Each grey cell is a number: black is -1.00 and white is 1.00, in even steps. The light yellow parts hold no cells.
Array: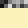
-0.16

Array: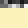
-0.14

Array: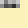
-0.40

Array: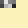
0.39

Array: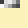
0.62

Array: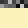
-0.12
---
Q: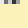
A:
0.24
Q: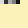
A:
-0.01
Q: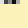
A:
0.07
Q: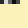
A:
-0.44
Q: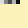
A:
0.02
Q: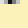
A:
0.32
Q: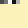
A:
-0.05
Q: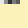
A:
-0.04
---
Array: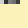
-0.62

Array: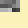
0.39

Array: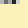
-0.15

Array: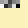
-0.68

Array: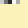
-0.10

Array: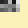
-0.16
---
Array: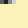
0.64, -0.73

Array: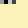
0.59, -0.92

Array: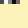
0.94, -0.89

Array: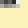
0.90, -0.67

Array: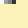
0.95, -0.58

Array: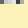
0.79, -0.50
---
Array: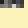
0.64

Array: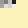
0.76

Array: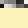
-0.25

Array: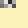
0.23

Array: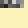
-0.28

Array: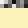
-0.15

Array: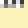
0.32
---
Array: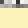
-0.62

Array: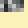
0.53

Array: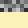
0.16

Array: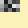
-0.80

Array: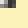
0.20

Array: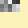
-0.23
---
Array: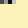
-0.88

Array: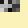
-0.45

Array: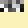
0.88

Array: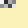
-0.41

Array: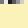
0.17

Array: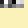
0.22

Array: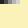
0.42
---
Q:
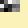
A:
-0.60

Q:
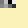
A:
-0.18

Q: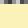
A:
-0.54

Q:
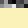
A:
0.37

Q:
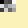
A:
-0.20

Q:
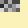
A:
0.45
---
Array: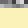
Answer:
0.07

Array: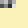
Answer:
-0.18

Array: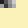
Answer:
0.14

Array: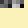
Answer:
-0.46

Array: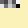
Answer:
0.38

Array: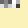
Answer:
-0.31

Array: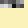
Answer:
-0.31

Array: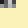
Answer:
0.57

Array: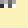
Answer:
-0.15
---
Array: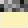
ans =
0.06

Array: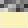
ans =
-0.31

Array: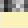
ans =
-0.67

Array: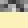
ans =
0.21

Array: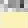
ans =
0.88

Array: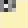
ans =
-0.81
